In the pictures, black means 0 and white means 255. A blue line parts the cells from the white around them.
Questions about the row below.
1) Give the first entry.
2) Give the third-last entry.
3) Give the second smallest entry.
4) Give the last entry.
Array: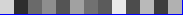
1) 213
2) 185
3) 61
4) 177

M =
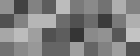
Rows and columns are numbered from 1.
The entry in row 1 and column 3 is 130
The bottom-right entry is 81
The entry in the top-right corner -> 130
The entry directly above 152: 159
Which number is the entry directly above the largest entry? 175
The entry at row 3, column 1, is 167
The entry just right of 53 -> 138
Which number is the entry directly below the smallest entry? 159
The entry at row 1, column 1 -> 146
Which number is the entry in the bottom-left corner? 114
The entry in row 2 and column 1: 81
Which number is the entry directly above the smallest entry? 81

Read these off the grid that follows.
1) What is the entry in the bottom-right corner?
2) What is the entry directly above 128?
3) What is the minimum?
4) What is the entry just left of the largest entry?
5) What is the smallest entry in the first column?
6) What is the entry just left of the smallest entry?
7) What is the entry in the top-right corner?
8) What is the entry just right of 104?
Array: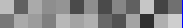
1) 206
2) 142
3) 48
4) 176
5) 120
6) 164
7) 112
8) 82

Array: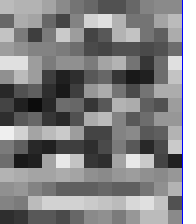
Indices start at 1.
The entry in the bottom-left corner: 46
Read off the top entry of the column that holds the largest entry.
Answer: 187
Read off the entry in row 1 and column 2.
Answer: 179
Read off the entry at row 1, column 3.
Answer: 179
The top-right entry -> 138
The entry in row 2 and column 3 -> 164
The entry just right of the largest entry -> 210
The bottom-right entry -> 138
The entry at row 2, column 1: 103
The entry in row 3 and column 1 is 195
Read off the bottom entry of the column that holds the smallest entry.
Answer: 88
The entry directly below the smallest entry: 103
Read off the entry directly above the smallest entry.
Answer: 95
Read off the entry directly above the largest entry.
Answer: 46
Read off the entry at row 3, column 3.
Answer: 62
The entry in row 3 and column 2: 123
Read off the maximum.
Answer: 239

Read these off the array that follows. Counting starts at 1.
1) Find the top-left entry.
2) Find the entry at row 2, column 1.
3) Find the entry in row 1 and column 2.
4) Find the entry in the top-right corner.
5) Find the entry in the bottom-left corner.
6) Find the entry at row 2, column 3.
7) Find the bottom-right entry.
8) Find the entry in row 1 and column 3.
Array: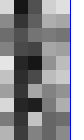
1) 216
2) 138
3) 22
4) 223
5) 180
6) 95
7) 138
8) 81

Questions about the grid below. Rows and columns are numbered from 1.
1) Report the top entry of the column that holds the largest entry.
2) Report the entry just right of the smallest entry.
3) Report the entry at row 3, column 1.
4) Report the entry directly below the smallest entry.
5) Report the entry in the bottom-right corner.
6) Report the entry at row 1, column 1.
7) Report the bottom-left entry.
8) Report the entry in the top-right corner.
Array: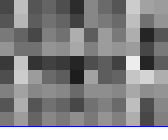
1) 204
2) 162
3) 121
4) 106
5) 128
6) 71
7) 121
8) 156

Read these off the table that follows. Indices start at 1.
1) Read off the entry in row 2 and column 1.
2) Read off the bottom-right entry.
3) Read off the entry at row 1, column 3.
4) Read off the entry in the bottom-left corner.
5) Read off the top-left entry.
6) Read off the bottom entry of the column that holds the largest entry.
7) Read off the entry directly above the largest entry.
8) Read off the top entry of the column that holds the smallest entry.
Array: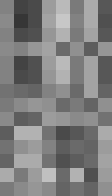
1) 138
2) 144
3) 74
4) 122
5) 130
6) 100
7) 186
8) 67

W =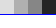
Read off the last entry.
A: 37
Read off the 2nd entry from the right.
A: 134
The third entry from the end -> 176

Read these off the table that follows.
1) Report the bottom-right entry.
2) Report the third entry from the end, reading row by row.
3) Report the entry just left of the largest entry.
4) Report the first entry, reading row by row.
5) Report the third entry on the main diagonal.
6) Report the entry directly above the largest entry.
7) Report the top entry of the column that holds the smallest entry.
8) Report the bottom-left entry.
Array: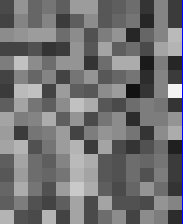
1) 44
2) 140
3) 132
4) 74
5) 156
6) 59
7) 109
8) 180

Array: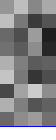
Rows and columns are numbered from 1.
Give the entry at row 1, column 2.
190
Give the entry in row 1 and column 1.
149
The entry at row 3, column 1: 105
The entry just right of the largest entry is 141
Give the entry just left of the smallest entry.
156
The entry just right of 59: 84
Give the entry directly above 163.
120
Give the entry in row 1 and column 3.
135
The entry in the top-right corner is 169
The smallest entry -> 31
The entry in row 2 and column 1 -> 190
